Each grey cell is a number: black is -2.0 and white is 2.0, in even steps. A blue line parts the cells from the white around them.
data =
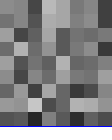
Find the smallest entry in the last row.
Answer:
-1.4
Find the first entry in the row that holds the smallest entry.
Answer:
-0.7
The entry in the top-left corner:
0.2
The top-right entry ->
-1.0
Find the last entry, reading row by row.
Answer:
-0.8
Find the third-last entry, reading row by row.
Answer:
-1.3
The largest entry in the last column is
0.5
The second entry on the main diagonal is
0.1
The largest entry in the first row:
0.9
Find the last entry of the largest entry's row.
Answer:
0.3
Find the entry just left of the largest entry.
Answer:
0.3
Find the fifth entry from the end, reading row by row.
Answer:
0.0
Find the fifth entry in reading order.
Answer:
0.6

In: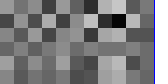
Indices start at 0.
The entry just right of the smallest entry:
0.9
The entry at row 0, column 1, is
-0.2
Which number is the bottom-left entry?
0.1
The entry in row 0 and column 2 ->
0.2
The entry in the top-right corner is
-0.1
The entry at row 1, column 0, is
-0.9
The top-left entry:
0.4
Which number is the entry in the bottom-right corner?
-0.4
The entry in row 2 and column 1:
-0.6
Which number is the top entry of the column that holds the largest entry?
1.1
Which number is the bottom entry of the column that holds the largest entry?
0.7
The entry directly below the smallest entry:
0.8
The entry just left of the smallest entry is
-1.3
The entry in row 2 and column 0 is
0.1
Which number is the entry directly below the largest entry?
-1.9

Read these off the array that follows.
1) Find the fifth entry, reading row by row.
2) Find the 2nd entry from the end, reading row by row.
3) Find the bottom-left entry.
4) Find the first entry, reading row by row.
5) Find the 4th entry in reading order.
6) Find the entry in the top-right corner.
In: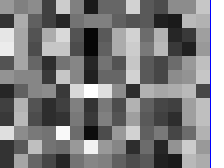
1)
1.2
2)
0.9
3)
-1.2
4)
0.4
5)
-1.0
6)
1.1

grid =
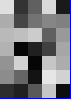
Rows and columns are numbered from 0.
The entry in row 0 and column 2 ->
-0.5
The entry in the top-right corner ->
-1.6
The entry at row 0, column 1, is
-1.2
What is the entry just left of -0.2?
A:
-0.9
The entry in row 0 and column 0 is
1.5
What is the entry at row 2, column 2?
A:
1.2
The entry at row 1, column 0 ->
0.7
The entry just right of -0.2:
0.1
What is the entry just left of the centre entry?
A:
-1.9
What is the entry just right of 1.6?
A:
1.3

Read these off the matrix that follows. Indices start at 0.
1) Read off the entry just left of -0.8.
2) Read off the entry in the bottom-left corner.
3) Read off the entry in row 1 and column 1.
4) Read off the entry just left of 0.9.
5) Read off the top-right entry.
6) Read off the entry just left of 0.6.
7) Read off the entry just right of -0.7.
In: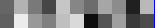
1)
-1.1
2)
-0.5
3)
1.7
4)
-1.5
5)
0.9
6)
-0.3
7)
0.5
